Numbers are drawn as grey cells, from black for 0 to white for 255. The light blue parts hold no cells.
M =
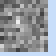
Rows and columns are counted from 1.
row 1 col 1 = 111
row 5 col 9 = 155
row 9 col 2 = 132
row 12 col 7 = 146
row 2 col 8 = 167
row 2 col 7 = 119
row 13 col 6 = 102
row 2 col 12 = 127
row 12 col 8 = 124
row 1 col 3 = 98
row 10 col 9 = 174
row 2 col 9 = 101
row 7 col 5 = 191
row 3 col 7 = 153
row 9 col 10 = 114
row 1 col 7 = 114
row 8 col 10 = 120
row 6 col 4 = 140
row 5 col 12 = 173
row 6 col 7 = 132
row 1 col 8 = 104
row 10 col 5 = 160
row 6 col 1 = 120
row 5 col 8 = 93
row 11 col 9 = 138
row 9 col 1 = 169
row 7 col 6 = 175
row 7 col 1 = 134
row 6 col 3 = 136
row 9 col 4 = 143
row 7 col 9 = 111
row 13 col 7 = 99
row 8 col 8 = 151
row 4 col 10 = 151
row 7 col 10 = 138

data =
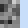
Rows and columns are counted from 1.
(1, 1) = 126
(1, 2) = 131
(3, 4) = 88
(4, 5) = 86
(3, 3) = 157
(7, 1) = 165
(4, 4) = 112
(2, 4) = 148
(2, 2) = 84
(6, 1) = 56

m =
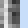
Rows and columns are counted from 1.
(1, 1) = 153
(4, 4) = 51
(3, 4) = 98
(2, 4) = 115
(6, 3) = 131
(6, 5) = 86
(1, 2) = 213
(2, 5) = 100
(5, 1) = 130
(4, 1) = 161
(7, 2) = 235

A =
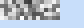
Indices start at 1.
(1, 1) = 223
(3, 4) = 232
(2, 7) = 187
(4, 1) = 233
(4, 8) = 139
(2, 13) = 236
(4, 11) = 106
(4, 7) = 153
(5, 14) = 117
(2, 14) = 125
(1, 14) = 241
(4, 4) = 214
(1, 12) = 199
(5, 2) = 222
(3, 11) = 213
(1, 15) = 177
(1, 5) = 190
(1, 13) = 206
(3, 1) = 223
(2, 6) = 200
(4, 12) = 229
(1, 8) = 59

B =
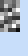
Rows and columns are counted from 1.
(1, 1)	89
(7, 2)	192
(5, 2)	108
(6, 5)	210
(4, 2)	153
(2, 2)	206
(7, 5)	112
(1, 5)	162
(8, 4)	68
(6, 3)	87
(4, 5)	139
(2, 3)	123
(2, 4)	93

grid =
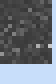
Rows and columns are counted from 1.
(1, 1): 63
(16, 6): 67
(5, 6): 69
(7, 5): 75
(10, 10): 69
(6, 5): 67
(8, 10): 64
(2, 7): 72
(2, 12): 61
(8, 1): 59
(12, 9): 65
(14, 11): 58
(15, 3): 64
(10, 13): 66
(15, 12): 59
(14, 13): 65
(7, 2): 61
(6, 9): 59
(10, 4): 61
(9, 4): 128
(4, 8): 70
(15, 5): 74
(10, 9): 63
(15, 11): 76
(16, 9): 61
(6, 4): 59
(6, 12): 77
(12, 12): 63
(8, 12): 71
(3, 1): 60
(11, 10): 65
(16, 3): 63
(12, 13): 200
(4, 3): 62
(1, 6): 73
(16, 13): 59
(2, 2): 61

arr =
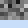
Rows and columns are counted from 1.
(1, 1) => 149
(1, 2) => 105
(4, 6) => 66
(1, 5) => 21
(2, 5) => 136
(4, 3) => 129
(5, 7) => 144
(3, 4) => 89
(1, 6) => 122
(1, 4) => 108
